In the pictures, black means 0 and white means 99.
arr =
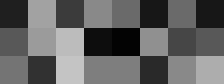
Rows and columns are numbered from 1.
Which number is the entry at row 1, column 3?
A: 23
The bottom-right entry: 67
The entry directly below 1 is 49
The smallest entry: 1
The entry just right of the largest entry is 49
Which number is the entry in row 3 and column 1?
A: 45
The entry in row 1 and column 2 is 63

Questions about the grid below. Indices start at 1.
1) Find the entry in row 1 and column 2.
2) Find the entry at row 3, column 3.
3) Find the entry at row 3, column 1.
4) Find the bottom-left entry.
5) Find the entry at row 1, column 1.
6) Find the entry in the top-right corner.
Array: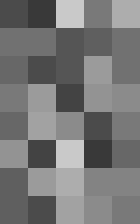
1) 22
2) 33
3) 40
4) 37
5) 29
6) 67

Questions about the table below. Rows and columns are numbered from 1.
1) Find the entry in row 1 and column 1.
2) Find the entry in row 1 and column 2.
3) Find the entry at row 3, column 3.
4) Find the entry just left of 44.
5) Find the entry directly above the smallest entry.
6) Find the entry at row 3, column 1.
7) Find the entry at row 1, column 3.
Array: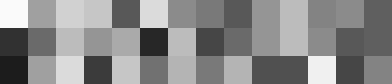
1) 97
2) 62
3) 85
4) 77
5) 19
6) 11
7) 81
